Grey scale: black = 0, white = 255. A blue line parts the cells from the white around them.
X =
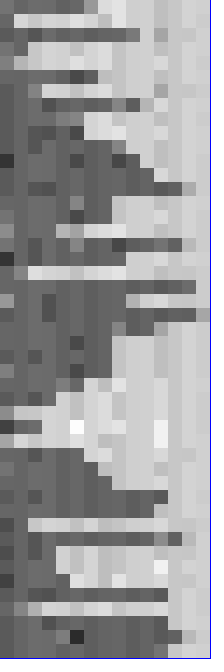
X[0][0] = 115
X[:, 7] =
[220, 190, 100, 220, 220, 190, 220, 100, 220, 220, 100, 100, 100, 100, 100, 100, 220, 100, 100, 220, 100, 100, 100, 100, 100, 100, 100, 190, 220, 220, 220, 190, 220, 190, 100, 100, 100, 190, 100, 190, 190, 190, 100, 220, 100, 100, 100]
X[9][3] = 81
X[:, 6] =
[153, 212, 94, 212, 212, 94, 212, 94, 212, 212, 94, 94, 94, 94, 94, 94, 212, 94, 94, 212, 94, 94, 94, 94, 94, 94, 94, 212, 212, 212, 212, 212, 212, 94, 94, 94, 94, 212, 94, 212, 212, 212, 94, 212, 94, 94, 94]
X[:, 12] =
[199, 199, 199, 199, 199, 199, 199, 199, 199, 199, 199, 199, 199, 97, 199, 199, 199, 97, 199, 199, 97, 199, 97, 199, 199, 199, 199, 199, 199, 199, 199, 199, 199, 199, 199, 199, 199, 199, 97, 199, 199, 199, 199, 199, 199, 97, 199]
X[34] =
[102, 101, 108, 107, 97, 103, 94, 100, 196, 207, 208, 216, 199, 211, 208]
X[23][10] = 100
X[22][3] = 81
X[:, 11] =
[191, 191, 165, 191, 216, 191, 165, 216, 191, 216, 191, 191, 216, 89, 191, 216, 191, 115, 216, 191, 89, 216, 89, 165, 191, 191, 191, 216, 216, 216, 241, 241, 216, 191, 216, 89, 191, 216, 140, 191, 241, 216, 89, 216, 89, 89, 115]
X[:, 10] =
[208, 208, 208, 208, 208, 208, 208, 181, 208, 208, 208, 208, 100, 100, 208, 208, 208, 100, 208, 208, 100, 208, 100, 100, 208, 208, 208, 208, 208, 208, 208, 208, 208, 208, 208, 100, 100, 208, 100, 208, 208, 208, 100, 208, 100, 100, 100]
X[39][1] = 101
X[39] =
[77, 101, 85, 107, 209, 193, 212, 190, 196, 207, 208, 191, 199, 198, 208]
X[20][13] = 108
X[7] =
[90, 101, 108, 81, 97, 103, 94, 100, 133, 93, 181, 216, 199, 211, 208]
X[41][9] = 207
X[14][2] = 108
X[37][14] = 204
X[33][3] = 107
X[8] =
[90, 101, 108, 107, 125, 133, 212, 220, 196, 207, 208, 191, 199, 211, 204]
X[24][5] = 73
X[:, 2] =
[108, 199, 85, 199, 199, 108, 131, 108, 108, 85, 85, 108, 108, 85, 108, 108, 108, 85, 85, 222, 108, 108, 108, 108, 108, 85, 108, 108, 85, 199, 108, 199, 85, 108, 108, 85, 108, 199, 85, 85, 108, 108, 85, 176, 108, 108, 108]
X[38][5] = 103
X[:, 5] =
[103, 223, 103, 193, 223, 73, 193, 103, 133, 73, 103, 73, 103, 103, 133, 73, 163, 133, 103, 193, 103, 103, 103, 103, 73, 103, 73, 103, 193, 193, 253, 223, 103, 103, 103, 103, 103, 193, 103, 193, 193, 223, 103, 193, 103, 43, 103]
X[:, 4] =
[97, 209, 97, 209, 209, 97, 209, 97, 125, 97, 97, 97, 97, 97, 97, 97, 181, 97, 97, 209, 97, 97, 97, 97, 97, 97, 97, 125, 209, 209, 209, 209, 97, 97, 97, 97, 97, 209, 97, 209, 209, 97, 97, 209, 97, 125, 97]
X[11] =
[52, 101, 108, 107, 97, 73, 94, 100, 71, 93, 208, 191, 199, 211, 204]
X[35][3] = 107
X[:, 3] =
[107, 212, 107, 212, 212, 107, 212, 81, 107, 81, 107, 107, 107, 81, 107, 107, 107, 107, 107, 212, 107, 81, 81, 107, 107, 107, 107, 107, 107, 212, 212, 212, 107, 107, 107, 107, 107, 212, 107, 107, 107, 107, 81, 212, 81, 107, 107]

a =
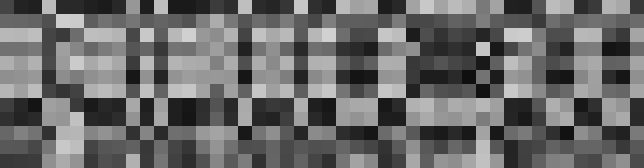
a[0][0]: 69
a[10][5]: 190
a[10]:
[88, 87, 72, 119, 200, 190, 69, 86, 89, 97, 56, 109, 69, 54, 116, 148, 113, 78, 80, 100, 73, 87, 80, 82, 102, 82, 69, 51, 91, 144, 88, 68, 103, 85, 190, 86, 36, 65, 70, 98, 85, 101, 101, 88, 57, 88]
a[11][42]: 72
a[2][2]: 190
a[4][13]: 172
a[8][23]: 27
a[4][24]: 99
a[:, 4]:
[41, 205, 58, 159, 155, 141, 52, 154, 149, 180, 200, 171]
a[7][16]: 40
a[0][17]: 191
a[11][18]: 49
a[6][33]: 87
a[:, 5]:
[41, 203, 109, 134, 203, 125, 66, 58, 193, 182, 190, 147]
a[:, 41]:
[44, 107, 184, 123, 161, 135, 171, 23, 41, 143, 101, 78]
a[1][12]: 94
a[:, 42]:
[58, 113, 182, 125, 169, 160, 159, 48, 31, 122, 101, 72]
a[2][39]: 77
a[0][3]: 187
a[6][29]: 34
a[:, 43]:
[178, 107, 81, 20, 97, 44, 107, 163, 155, 43, 88, 122]
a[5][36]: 152
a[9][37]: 122
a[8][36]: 37
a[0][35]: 163
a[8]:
[48, 36, 42, 153, 149, 193, 39, 36, 45, 147, 36, 168, 31, 21, 48, 97, 44, 172, 39, 35, 63, 160, 41, 27, 157, 147, 159, 30, 29, 148, 170, 151, 147, 161, 124, 151, 37, 25, 60, 154, 172, 41, 31, 155, 170, 41]
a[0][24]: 187
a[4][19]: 138
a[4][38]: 100
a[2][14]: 152
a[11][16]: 90
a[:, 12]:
[26, 94, 184, 116, 180, 147, 191, 31, 31, 111, 69, 65]

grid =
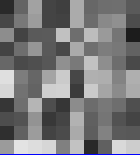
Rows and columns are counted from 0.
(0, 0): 42
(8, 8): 82
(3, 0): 67
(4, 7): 142
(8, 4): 68
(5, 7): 174
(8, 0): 77
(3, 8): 120
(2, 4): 193
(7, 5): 140
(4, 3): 87
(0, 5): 171
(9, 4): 75
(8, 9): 68
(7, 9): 79
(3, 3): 89
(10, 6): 41
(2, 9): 28
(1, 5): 171
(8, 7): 117
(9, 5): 170
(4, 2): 79
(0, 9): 90
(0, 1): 100
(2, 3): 91
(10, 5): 194
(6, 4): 209
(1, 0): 71
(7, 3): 78
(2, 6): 189
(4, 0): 103

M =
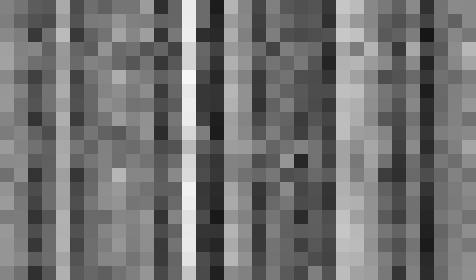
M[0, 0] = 130
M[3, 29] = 168
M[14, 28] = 75
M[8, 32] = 130
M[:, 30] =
[48, 67, 22, 74, 36, 54, 29, 45, 41, 52, 43, 62, 77, 52, 41, 37, 32, 27, 41, 43]
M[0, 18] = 71
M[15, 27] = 90
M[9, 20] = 95
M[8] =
[132, 116, 51, 94, 175, 59, 101, 118, 155, 132, 145, 61, 118, 234, 65, 31, 159, 132, 71, 106, 100, 59, 84, 69, 189, 172, 137, 86, 73, 114, 41, 111, 130, 113]
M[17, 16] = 170
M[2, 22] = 78
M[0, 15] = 28
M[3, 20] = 126
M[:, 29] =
[138, 103, 125, 168, 138, 105, 128, 135, 114, 126, 139, 110, 105, 127, 113, 113, 130, 116, 123, 129]
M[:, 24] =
[198, 183, 199, 165, 178, 180, 191, 182, 189, 189, 163, 163, 169, 176, 179, 193, 198, 190, 181, 188]
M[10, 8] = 112
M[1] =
[126, 99, 82, 76, 157, 83, 122, 124, 147, 128, 126, 98, 102, 235, 107, 38, 156, 136, 64, 116, 106, 86, 90, 47, 183, 152, 135, 95, 81, 103, 67, 116, 97, 137]
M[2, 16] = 173
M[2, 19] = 126
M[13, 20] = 138
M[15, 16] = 148
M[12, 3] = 97
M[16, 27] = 118
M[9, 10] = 146
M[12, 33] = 113
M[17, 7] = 125
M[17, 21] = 64
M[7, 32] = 129
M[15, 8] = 134
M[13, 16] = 165
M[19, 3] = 87
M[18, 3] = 110
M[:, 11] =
[47, 98, 52, 100, 55, 96, 59, 77, 61, 44, 75, 87, 92, 95, 75, 51, 75, 58, 59, 72]
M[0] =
[130, 116, 92, 88, 170, 76, 110, 96, 117, 117, 156, 47, 101, 234, 107, 28, 180, 133, 71, 128, 87, 80, 84, 56, 198, 187, 136, 121, 96, 138, 48, 115, 138, 137]

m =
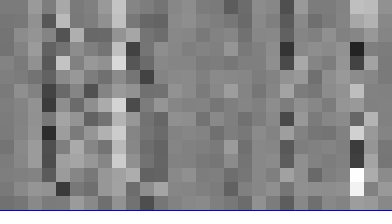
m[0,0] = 123
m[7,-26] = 146
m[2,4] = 83
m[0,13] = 141
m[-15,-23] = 122
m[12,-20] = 161
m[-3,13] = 144
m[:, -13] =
[122, 126, 130, 128, 125, 138, 136, 118, 137, 112, 122, 118, 127, 124, 127]
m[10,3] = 79
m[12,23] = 127
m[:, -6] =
[124, 111, 128, 142, 133, 112, 119, 135, 123, 118, 129, 130, 105, 142, 111]
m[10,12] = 133
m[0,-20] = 196
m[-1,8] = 146
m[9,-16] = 131
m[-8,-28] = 126
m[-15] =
[123, 123, 154, 125, 168, 122, 128, 153, 196, 133, 125, 116, 135, 141, 124, 122, 92, 108, 140, 135, 79, 153, 124, 124, 131, 191, 187, 145]
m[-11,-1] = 122
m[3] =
[115, 131, 155, 98, 114, 141, 127, 116, 191, 66, 117, 142, 135, 127, 131, 128, 149, 121, 128, 141, 52, 136, 142, 138, 146, 35, 127, 124]
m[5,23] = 142
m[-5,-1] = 119
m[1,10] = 103
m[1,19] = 127
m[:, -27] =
[123, 120, 140, 131, 122, 124, 143, 132, 131, 132, 137, 135, 128, 137, 118]
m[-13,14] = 121
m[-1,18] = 145
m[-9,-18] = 112
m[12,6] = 120
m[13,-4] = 144
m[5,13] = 138
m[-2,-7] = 144
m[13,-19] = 109
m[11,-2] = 164
